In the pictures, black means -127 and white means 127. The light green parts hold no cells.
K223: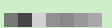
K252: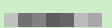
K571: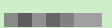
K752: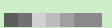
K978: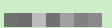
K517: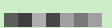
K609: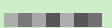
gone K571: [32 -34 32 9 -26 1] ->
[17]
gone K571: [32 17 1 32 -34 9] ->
[-26]
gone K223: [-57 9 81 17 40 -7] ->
[25]
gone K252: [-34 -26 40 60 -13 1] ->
[66]
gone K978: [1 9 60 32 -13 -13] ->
[-19]

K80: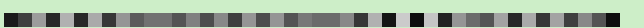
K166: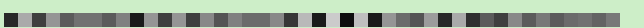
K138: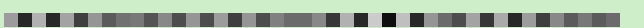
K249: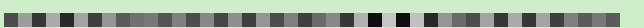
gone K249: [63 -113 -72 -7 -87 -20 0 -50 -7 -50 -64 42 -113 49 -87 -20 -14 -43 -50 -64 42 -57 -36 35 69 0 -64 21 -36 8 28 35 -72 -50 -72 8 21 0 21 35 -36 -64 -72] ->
[14]
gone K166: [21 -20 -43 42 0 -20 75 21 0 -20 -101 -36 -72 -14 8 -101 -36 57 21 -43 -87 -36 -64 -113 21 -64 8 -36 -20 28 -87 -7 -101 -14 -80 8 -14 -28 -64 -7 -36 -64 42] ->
[63]
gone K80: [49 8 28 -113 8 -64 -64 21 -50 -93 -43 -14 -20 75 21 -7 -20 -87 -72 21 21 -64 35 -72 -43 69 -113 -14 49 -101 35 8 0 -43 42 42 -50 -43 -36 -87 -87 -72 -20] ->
[-107]
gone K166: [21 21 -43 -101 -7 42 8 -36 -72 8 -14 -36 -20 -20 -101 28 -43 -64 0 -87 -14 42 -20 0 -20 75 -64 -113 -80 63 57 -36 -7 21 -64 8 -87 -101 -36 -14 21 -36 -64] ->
[-28]
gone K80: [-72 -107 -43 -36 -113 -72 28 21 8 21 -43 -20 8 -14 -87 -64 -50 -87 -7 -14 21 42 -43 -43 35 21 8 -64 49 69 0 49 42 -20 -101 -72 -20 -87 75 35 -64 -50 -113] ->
[-93]
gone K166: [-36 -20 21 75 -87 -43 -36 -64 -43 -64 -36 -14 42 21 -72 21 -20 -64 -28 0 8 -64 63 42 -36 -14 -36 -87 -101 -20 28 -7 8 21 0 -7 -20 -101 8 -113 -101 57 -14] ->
[-80]
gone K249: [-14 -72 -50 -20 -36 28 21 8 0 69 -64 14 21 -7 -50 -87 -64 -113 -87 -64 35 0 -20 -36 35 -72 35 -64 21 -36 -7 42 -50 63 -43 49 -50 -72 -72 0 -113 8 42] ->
[-57]

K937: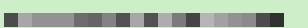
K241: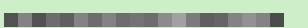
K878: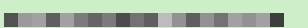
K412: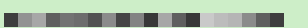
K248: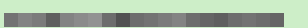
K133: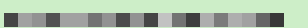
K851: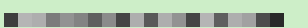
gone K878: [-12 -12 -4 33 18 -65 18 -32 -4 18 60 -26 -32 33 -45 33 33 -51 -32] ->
[26]
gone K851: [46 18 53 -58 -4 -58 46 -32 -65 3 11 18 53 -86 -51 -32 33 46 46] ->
[-38]

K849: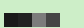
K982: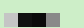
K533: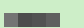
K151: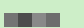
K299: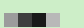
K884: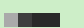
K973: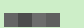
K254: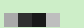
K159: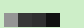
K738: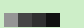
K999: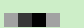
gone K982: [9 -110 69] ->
[-117]
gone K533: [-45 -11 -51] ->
[-32]
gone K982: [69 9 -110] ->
[-117]

